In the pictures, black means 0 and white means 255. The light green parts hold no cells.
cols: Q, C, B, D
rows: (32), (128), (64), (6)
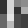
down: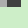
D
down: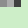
D
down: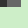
Q
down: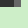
Q
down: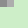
D

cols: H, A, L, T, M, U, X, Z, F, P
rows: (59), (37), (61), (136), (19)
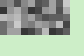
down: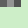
X
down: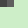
P
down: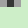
M
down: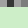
M
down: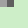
Z
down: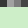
M

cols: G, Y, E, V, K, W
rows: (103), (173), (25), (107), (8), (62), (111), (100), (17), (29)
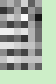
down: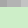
K
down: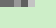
W

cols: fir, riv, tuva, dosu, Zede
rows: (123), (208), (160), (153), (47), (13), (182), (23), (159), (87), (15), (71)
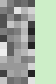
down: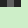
Zede
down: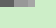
riv
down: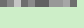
riv
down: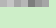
dosu
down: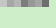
dosu
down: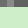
riv

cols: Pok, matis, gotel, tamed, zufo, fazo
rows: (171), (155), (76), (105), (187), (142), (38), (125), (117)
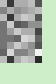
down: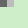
Pok
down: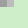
zufo
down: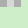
tamed

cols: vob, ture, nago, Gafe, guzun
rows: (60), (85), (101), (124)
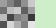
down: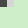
ture
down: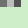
vob
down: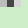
ture
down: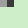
guzun

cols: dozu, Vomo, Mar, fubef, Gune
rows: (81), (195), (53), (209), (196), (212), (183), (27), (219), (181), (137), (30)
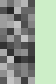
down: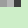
Mar
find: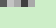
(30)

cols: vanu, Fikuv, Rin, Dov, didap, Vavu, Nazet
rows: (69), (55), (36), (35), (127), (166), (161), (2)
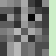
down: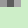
Dov
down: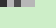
Rin
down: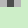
Rin

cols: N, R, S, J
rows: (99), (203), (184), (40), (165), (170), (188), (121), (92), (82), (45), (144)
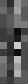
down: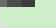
N
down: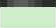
R
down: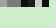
S
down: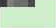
N
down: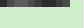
R

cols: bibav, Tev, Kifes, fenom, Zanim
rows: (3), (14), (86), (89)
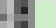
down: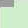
bibav
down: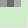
bibav

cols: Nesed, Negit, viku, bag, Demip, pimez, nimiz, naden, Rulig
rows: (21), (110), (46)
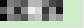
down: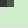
nimiz
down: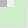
Demip
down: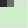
viku
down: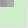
naden
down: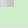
pimez

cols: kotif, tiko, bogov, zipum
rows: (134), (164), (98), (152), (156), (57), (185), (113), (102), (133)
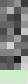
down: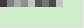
zipum
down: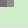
bogov
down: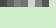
tiko
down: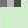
tiko
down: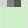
tiko
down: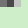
zipum

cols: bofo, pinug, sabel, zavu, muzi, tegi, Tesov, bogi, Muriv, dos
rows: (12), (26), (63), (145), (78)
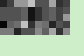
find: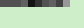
(63)
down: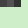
Muriv
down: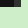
muzi
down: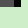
bofo
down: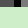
bofo

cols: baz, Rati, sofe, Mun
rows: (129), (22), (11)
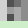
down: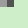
Rati
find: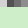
(129)

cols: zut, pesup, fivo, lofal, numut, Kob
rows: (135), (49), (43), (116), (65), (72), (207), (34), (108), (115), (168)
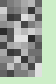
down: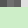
Kob
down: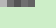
Kob
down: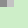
pesup

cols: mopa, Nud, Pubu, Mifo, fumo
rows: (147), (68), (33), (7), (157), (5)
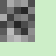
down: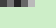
Pubu
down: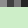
Pubu
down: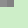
fumo
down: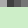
mopa
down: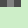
fumo

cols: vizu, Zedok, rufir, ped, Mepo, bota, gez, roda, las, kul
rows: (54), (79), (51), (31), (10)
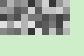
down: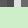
rufir
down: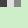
vizu
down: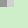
las
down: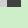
las
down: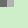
ped

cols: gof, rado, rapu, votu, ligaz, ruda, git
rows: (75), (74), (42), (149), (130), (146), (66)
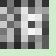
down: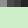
rapu
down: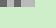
rado
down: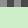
rapu

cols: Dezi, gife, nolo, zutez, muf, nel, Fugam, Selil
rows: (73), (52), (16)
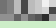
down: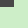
zutez
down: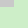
nel

